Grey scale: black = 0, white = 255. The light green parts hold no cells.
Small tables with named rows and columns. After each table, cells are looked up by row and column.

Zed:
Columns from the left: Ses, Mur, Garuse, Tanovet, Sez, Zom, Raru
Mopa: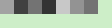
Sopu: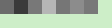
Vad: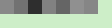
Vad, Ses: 136
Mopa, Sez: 200
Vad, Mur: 114
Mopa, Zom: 147
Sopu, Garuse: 120
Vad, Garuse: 46
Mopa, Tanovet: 51
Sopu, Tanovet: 182

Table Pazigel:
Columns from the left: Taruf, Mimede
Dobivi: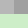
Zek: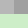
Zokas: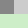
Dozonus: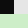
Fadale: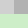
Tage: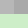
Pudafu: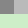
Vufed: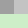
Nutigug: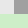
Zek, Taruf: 183
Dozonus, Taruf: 12
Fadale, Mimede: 178
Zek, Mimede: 160
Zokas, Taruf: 134
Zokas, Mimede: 204
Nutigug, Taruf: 232
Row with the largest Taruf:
Nutigug

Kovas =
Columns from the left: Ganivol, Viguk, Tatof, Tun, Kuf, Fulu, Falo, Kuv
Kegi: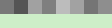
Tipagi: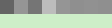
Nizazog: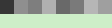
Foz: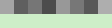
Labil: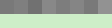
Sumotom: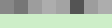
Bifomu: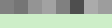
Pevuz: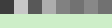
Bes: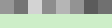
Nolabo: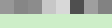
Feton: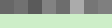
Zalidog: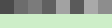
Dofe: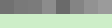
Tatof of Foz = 118
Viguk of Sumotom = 118
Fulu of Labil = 133
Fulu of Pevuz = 114
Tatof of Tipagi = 117
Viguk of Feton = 113
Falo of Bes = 91

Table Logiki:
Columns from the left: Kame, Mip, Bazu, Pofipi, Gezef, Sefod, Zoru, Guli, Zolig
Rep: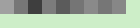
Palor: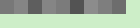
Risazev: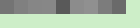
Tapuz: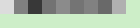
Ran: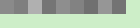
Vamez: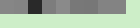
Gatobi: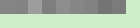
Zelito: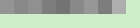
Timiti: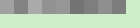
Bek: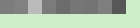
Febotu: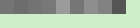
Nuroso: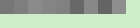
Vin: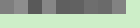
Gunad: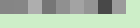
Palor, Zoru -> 140
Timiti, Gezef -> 150
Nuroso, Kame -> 119
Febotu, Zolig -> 85
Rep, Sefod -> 117
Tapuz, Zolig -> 176
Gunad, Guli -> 72
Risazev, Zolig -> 106
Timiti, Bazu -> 170
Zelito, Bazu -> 144
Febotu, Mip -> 109
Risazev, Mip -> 128
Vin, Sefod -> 97
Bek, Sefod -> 118
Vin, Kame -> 126
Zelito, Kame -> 148
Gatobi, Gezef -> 141
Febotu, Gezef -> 155

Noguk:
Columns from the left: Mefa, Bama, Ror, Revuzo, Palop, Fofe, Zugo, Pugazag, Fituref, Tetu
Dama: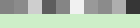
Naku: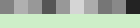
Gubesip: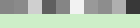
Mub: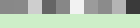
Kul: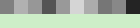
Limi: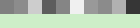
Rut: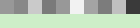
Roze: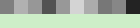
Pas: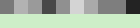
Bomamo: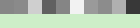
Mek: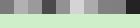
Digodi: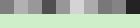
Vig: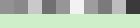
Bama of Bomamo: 138
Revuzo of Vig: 112
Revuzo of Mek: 74
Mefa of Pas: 121
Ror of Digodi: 152
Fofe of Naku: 213
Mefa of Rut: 152
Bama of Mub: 137
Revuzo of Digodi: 79
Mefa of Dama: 130
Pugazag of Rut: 124
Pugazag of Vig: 122
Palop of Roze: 152
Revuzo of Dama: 93
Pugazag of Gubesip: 141
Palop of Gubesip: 133
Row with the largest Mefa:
Rut

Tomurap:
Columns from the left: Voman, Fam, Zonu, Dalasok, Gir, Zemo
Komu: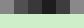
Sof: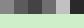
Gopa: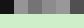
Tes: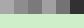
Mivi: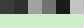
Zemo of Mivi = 194
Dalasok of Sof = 110
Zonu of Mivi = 162
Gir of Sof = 193
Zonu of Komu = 56
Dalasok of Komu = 29
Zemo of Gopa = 80
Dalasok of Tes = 160
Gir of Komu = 61
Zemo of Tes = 49
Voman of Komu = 135
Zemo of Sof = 41
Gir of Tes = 115
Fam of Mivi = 49
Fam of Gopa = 149
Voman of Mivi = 59
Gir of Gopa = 152
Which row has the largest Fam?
Gopa

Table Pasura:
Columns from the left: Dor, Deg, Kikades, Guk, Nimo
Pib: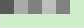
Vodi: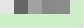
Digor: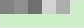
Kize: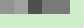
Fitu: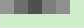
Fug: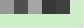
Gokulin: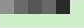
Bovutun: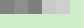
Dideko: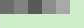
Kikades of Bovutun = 127
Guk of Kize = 121
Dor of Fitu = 149
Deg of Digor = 143
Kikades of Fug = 165
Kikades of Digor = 111
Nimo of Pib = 129

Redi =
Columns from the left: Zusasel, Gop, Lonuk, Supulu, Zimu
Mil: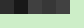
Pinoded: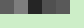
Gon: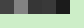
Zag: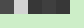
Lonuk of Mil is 64
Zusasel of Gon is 66
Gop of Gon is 130
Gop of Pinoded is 125
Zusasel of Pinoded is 93
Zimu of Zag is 55
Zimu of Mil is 65
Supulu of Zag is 63
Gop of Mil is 24
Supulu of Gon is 57
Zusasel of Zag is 74
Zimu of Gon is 27
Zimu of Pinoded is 89
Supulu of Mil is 55
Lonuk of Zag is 55
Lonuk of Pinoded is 37
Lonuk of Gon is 54
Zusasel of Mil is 45
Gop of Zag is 211
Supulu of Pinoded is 80

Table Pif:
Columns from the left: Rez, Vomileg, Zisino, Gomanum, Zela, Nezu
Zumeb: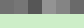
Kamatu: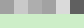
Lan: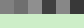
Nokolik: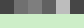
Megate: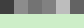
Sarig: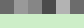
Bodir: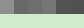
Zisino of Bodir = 110
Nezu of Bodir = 81
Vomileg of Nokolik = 112
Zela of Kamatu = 218
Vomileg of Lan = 111
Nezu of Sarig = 108
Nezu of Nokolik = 70
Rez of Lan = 128
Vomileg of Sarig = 153
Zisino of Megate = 115
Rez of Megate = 62
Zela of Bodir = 82
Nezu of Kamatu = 96

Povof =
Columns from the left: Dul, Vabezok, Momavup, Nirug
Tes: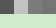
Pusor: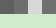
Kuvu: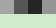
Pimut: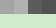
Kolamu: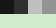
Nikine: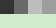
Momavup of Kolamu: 192
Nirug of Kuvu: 149
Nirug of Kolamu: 147
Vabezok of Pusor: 109
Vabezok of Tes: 194
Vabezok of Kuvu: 86
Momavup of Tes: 123
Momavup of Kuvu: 37
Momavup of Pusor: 216
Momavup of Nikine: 189
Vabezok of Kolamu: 47
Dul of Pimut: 165
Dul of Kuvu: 165
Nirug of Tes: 116
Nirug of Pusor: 112

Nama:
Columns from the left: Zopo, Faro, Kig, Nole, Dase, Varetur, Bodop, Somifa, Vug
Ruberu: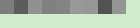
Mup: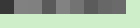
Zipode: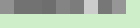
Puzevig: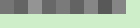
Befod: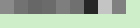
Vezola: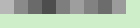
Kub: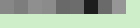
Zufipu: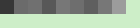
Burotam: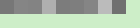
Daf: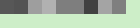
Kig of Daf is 158
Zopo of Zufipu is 55
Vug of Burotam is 112
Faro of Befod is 114
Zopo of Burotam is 119
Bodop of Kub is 29
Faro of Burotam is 133
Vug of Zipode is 150
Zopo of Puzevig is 117
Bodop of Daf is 65
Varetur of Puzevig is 99
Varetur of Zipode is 124
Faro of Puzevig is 100
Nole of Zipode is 110
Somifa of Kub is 106
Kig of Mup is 128
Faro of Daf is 83
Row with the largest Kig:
Daf

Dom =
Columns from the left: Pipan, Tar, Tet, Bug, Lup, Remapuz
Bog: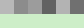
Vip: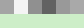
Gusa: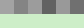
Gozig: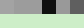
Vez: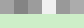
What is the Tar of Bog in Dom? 140
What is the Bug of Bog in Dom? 98
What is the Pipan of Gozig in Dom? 163
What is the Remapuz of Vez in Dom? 172
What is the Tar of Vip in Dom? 244
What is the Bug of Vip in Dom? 98
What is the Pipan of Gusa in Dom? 163
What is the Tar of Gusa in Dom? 132
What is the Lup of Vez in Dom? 153
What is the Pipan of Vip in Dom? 164

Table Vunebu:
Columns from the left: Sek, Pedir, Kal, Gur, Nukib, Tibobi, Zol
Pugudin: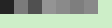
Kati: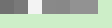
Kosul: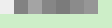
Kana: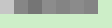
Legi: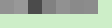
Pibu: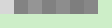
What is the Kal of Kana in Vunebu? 117
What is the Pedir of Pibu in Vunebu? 131
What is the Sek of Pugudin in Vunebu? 36
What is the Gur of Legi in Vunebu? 129
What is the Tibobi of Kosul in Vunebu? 139
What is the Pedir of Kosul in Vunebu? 130
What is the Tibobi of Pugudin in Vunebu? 126
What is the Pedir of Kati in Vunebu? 121
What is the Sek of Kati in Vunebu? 112
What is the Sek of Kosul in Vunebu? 238
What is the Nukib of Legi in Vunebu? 145

